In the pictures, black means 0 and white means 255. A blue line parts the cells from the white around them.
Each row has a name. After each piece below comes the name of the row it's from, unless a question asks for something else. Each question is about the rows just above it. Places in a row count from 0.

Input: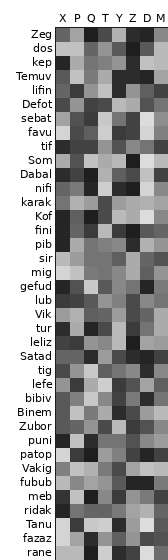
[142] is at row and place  sebat, 7
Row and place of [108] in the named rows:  rane, 7
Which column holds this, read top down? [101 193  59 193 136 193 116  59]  P
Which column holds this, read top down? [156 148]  Z
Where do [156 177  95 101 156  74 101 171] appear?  Vik
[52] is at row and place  meb, 0

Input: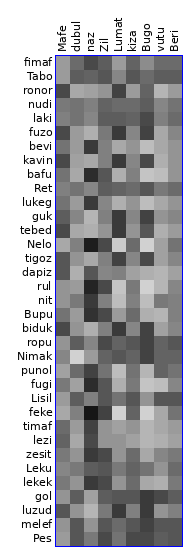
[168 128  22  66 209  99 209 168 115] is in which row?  feke
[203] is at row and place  Nelo, 4
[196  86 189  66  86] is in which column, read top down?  Bugo
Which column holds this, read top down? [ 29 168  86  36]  naz
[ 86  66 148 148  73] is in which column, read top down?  Zil
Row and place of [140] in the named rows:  fimaf, 6

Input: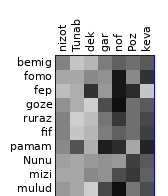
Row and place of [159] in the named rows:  Nunu, 0
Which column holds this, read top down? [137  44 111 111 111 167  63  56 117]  Poz
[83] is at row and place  pamam, 1
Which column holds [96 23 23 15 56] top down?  nof
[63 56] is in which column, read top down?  Poz

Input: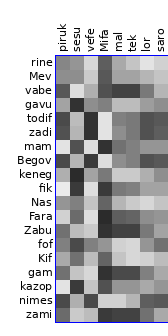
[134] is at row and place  rine, 0
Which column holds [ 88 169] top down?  saro
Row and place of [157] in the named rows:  gavu, 6
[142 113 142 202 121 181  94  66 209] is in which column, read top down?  mal

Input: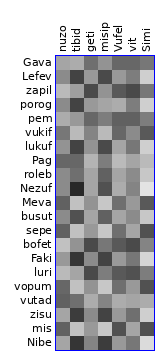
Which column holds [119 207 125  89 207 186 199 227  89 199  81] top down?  Simi
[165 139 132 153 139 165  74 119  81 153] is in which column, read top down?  vit
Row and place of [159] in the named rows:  zapil, 1
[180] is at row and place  Pag, 2
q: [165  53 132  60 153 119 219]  Nibe

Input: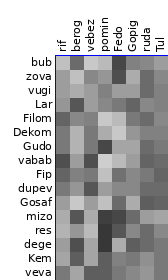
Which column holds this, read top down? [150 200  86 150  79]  berog
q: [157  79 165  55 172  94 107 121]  dege
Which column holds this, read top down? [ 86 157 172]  vebez
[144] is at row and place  Kem, 6
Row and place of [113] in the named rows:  Fip, 4
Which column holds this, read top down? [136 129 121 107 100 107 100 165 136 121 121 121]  Tul

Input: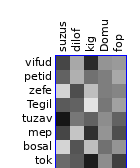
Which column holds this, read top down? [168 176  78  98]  dilof
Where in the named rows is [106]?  tok, 0
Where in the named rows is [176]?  petid, 1
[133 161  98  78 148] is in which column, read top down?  fop
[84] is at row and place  bosal, 1
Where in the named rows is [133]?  zefe, 4

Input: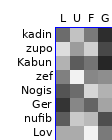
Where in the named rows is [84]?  Nogis, 0
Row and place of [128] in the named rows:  zef, 0
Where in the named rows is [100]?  Ger, 2

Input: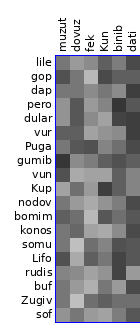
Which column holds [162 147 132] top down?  Kun
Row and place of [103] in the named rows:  konos, 1
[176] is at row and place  buf, 2

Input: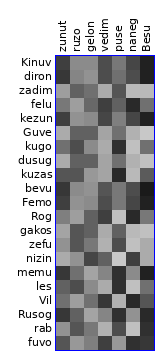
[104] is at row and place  felu, 2
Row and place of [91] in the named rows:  kuzas, 6
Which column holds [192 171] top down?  Besu

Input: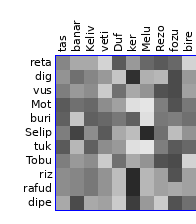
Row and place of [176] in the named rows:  dig, 6
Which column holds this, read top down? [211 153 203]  veti
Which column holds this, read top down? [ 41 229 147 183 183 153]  Melu

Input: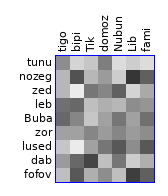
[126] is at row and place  tunu, 3
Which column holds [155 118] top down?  domoz
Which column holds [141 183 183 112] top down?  tigo
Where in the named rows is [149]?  leb, 6
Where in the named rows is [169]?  zed, 6
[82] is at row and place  nozeg, 1
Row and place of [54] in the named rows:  nozeg, 5

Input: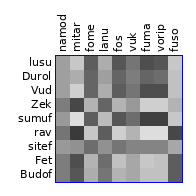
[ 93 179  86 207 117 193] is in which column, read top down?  fos
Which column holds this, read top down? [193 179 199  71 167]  fuso
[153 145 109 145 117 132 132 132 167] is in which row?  sitef
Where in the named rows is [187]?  sumuf, 3

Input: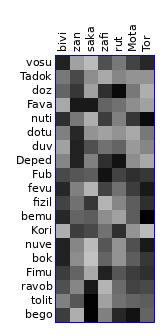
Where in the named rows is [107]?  ravob, 4
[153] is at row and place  duv, 5

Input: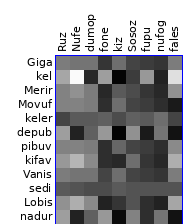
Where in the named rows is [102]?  pibuv, 4
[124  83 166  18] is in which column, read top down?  fales

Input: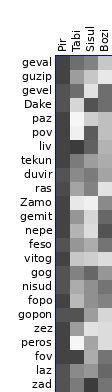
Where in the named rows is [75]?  ras, 0
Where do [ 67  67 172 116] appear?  fov

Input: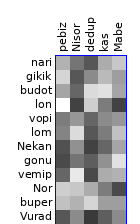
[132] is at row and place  lom, 0
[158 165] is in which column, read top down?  Mabe
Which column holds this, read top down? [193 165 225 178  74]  Mabe
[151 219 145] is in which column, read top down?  Nisor
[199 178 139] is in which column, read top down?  Nisor
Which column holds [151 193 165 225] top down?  Mabe
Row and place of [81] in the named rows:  Nekan, 0

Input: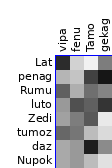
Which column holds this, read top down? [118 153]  fenu
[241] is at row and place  Lat, 2
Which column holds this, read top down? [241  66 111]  Tamo
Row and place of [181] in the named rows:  penag, 0

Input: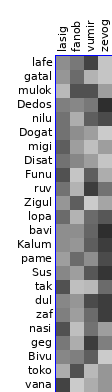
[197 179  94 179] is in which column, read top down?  fanob
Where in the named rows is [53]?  Sus, 3
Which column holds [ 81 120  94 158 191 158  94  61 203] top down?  vumir
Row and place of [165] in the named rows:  Zigul, 3
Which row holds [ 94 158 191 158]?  migi
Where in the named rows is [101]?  bavi, 2

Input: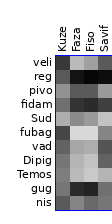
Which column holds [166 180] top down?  Faza
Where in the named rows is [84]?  vad, 3
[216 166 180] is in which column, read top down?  Faza
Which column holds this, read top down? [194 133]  Savif
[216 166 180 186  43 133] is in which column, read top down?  Faza
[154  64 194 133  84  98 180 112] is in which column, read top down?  Savif
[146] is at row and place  pivo, 0

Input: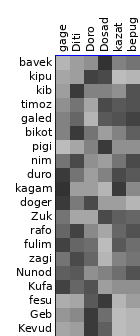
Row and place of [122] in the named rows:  doger, 1
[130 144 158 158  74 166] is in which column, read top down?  Doro
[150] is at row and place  Geb, 0
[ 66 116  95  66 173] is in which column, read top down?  gage
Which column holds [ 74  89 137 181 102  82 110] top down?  bepug
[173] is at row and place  fesu, 0
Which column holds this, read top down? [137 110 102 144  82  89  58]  Doro

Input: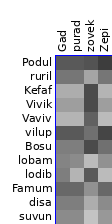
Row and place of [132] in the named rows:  lobam, 0
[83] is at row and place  Podul, 2

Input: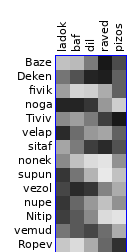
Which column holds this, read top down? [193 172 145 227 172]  pizos
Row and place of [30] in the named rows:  Deken, 3
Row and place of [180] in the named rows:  supun, 2

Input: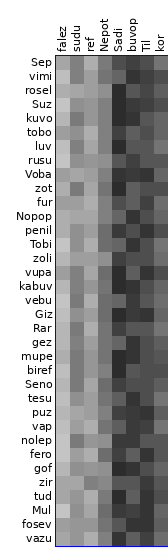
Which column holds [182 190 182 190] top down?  falez
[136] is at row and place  zir, 3
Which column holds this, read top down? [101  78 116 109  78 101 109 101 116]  kor
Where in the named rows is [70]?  rosel, 6

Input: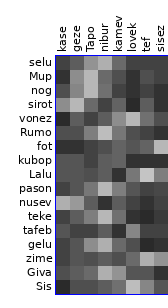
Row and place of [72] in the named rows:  pason, 7
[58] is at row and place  teke, 7
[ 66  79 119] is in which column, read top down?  Tapo
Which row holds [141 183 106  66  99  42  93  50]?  sirot

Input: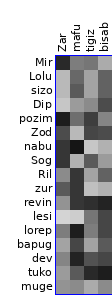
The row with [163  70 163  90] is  bapug
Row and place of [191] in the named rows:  zur, 2
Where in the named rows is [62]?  pozim, 2
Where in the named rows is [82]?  dev, 2

